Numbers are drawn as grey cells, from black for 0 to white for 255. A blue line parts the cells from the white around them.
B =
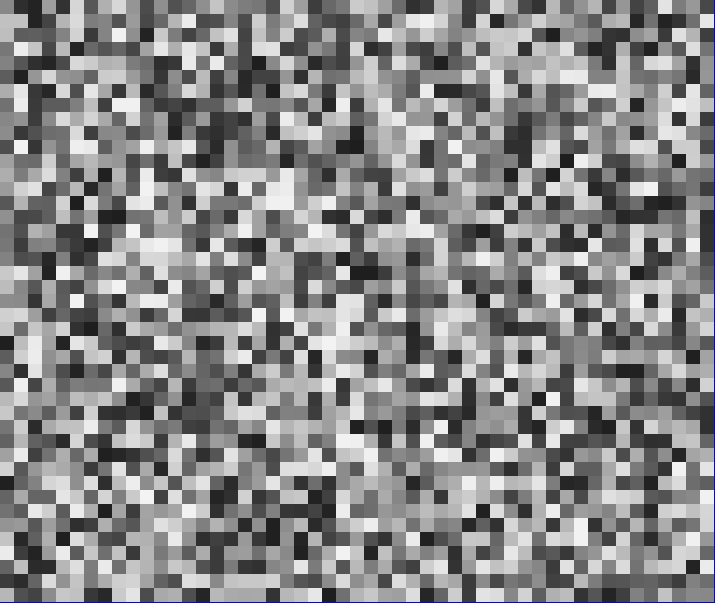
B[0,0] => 136
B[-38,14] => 187
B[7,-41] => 100
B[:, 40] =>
[103, 163, 134, 224, 177, 235, 103, 135, 70, 101, 85, 30, 211, 188, 79, 137, 44, 48, 187, 62, 209, 104, 226, 187, 119, 119, 60, 74, 65, 79, 231, 65, 51, 214, 38, 168, 104, 183, 202, 56, 225, 70, 188]
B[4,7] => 177
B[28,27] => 132
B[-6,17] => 41
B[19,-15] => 136
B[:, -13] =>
[51, 208, 85, 197, 162, 215, 168, 149, 90, 115, 187, 228, 117, 84, 186, 128, 160, 202, 129, 222, 209, 122, 168, 57, 224, 168, 214, 183, 32, 207, 36, 68, 142, 181, 229, 184, 176, 184, 113, 76, 134, 141, 94]
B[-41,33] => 149
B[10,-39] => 197
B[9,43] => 112
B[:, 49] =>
[152, 112, 180, 222, 48, 41, 229, 226, 217, 136, 205, 206, 116, 117, 148, 191, 169, 239, 168, 129, 162, 101, 195, 153, 135, 32, 159, 44, 143, 66, 168, 197, 165, 113, 109, 137, 192, 117, 240, 208, 35, 129, 137]
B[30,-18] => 130
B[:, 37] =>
[73, 156, 214, 50, 167, 172, 56, 127, 56, 45, 47, 48, 189, 215, 49, 147, 185, 50, 184, 90, 39, 88, 203, 58, 158, 38, 183, 152, 149, 53, 54, 225, 146, 109, 190, 125, 47, 158, 226, 188, 148, 106, 210]
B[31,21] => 190
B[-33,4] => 116
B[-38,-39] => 141
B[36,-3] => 218
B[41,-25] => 167
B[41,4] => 146
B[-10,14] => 161
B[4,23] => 77
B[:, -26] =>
[203, 106, 133, 214, 149, 186, 147, 59, 94, 34, 30, 148, 98, 130, 88, 217, 66, 81, 95, 30, 72, 226, 215, 82, 205, 133, 210, 163, 218, 231, 32, 239, 207, 88, 169, 168, 101, 206, 155, 198, 185, 143, 181]
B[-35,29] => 148
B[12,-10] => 115
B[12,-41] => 235
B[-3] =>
[99, 190, 43, 44, 183, 222, 124, 234, 112, 197, 180, 141, 200, 182, 82, 59, 123, 54, 49, 134, 145, 229, 123, 203, 84, 185, 125, 171, 86, 64, 206, 229, 51, 154, 228, 193, 207, 148, 134, 59, 225, 99, 215, 133, 219, 115, 184, 205, 214, 35, 235]
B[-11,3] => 115
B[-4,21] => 33
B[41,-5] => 99
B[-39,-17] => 223
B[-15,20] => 122
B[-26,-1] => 49
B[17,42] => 230
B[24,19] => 50
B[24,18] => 166
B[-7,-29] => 67

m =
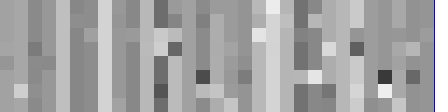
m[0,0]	162
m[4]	[150, 167, 139, 138, 191, 135, 141, 211, 152, 136, 184, 109, 187, 161, 139, 173, 155, 143, 184, 212, 181, 114, 136, 173, 183, 202, 157, 150, 162, 146, 149]
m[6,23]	117
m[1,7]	211
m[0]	[162, 167, 138, 152, 191, 135, 141, 211, 152, 136, 184, 109, 154, 161, 139, 155, 155, 148, 184, 236, 181, 114, 136, 173, 183, 202, 157, 150, 168, 146, 149]
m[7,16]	197
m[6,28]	168
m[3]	[165, 167, 123, 152, 191, 135, 141, 211, 152, 136, 186, 206, 102, 161, 139, 172, 163, 148, 184, 211, 181, 114, 136, 217, 183, 96, 157, 150, 168, 182, 149]
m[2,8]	152
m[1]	[162, 167, 138, 152, 191, 142, 141, 211, 149, 136, 184, 109, 133, 161, 128, 173, 155, 148, 173, 212, 190, 114, 183, 173, 183, 202, 157, 150, 168, 146, 149]
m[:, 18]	[184, 173, 228, 184, 184, 184, 184, 184]
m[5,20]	181
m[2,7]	211
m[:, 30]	[149, 149, 156, 149, 149, 149, 149, 149]
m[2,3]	152
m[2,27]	150
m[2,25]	149
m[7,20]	181
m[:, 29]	[146, 146, 146, 182, 146, 104, 146, 146]

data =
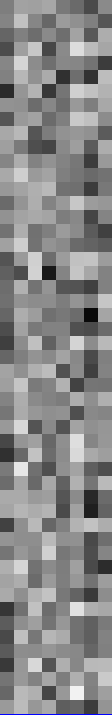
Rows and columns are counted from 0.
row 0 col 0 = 126
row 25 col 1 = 127
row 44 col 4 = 151
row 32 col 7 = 158
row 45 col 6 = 95
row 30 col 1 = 215
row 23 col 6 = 75
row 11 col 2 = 130
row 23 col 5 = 80
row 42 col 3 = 195
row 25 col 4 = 163
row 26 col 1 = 144
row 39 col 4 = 119
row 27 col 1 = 197
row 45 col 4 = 171
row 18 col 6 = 195
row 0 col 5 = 106
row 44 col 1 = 142
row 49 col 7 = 159
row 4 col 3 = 111
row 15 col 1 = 163
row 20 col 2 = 115
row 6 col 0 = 42
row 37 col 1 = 143
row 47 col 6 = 185
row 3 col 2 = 199
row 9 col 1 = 184
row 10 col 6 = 91
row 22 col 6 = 9
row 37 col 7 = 173
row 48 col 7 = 202
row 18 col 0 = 84
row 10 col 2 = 78
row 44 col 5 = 113
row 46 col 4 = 139
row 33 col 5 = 163
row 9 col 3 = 125
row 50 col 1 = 187

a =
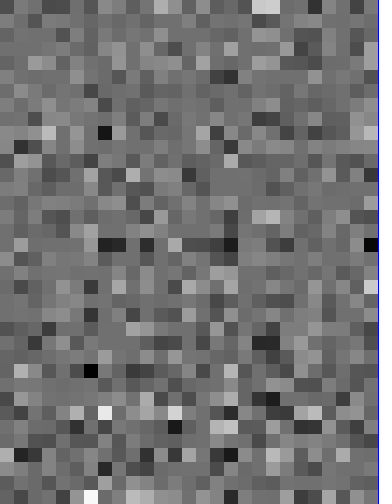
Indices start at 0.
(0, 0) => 78
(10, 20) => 134
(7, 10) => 101
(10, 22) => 131
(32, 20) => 154
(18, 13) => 129
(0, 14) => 141
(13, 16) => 112
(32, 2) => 56
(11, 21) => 110
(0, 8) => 125
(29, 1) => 67
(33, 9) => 78
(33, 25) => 112
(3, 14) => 131
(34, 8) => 106
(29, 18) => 112
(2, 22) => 82
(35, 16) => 41
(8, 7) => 110
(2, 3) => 112
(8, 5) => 120
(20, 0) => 107
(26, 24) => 110
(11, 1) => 158
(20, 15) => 112
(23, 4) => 111
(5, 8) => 86
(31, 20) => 134
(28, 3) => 114
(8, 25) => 145
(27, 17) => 101
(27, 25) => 85
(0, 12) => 143
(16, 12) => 112
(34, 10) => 131
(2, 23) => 129
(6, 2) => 122
